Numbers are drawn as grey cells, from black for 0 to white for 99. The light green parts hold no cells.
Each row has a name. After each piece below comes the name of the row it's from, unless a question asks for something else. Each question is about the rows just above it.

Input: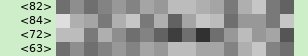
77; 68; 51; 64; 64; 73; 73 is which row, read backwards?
<63>
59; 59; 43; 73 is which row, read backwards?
<84>
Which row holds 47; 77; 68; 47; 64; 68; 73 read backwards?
<82>
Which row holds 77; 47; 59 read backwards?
<84>
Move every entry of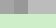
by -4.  60; 55; 69; 69
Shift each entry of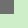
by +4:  47
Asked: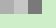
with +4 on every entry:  72; 81; 51

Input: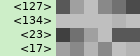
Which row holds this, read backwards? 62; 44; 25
<23>
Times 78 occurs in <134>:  0
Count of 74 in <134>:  5
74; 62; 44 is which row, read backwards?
<23>
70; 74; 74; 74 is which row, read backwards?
<134>
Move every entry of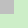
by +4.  78
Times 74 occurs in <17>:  1

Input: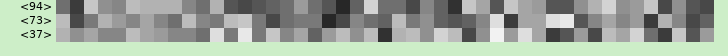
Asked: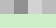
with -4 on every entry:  69; 52; 78; 69
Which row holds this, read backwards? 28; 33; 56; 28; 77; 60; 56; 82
<94>
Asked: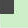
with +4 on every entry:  32
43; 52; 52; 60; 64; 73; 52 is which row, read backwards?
<37>
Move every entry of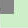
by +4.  56
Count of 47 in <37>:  2

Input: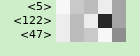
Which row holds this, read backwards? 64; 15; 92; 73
<122>
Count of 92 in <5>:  1
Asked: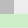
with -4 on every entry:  69; 88
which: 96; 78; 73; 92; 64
<5>
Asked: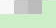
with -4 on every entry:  92; 74; 69
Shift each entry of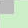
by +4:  77

